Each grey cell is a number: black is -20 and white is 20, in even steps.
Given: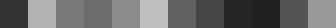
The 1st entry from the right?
4
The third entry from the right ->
-15
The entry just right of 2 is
10
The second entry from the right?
-7

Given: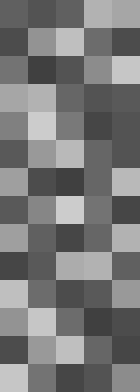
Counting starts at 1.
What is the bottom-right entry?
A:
2
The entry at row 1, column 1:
-5
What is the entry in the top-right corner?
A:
6
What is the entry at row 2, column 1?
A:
-8
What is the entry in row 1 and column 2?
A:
-7
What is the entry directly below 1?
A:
-5
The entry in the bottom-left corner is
11
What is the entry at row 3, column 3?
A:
-7
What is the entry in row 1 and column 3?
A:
-5
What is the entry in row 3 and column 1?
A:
-2
